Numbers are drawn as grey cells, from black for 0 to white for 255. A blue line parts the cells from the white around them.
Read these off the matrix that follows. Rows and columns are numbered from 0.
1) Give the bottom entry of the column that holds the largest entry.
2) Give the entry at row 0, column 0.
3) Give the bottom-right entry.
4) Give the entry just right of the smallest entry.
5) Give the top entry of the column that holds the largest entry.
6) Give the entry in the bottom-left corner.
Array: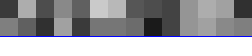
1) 118
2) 58
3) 127
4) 67
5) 202
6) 127

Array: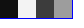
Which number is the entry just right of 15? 243
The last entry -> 157
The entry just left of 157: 60

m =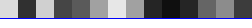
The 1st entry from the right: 60
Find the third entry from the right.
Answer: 101
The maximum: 231
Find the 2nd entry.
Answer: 48

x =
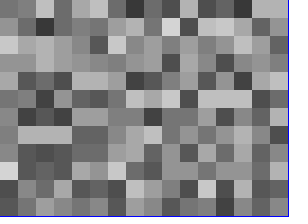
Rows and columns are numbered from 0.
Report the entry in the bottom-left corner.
87
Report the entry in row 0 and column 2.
191
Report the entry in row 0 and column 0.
117
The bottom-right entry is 136
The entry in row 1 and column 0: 148
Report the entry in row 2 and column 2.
179
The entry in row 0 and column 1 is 127
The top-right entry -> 179
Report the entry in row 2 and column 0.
200
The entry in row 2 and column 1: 168

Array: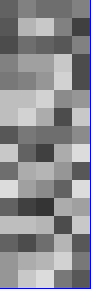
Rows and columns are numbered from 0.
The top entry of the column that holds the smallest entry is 110
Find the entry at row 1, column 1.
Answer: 181
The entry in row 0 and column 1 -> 129
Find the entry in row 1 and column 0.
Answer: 87
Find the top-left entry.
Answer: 98
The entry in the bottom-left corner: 150
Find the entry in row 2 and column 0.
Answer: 76
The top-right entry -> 129
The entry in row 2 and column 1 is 110
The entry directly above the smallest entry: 139

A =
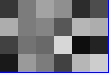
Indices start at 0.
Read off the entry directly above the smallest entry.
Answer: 182
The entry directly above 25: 65
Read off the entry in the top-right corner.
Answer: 77
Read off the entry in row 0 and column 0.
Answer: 55
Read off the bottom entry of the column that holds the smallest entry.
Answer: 182
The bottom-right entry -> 205
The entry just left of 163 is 124

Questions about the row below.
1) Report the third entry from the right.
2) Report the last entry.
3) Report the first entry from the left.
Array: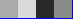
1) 217
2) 139
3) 170

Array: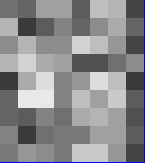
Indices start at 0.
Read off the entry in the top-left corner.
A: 112
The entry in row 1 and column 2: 92
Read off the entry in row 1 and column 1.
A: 58
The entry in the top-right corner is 69
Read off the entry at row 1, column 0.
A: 180
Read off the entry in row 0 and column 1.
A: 101
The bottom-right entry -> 69
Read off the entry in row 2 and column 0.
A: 140
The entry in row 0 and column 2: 160
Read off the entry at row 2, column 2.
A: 140
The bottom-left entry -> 121

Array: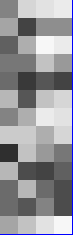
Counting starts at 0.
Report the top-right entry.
235
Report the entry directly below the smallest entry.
183
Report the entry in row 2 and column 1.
174
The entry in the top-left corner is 131
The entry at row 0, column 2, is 226
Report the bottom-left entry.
165
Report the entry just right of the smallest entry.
194

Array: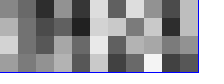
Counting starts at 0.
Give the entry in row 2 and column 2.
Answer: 87
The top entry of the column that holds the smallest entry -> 54
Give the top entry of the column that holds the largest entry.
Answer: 146
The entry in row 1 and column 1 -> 114
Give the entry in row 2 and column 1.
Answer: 114
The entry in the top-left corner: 135
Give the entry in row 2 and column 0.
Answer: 211
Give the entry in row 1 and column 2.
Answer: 75
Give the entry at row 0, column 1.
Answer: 105
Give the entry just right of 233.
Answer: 96
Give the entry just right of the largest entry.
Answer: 65
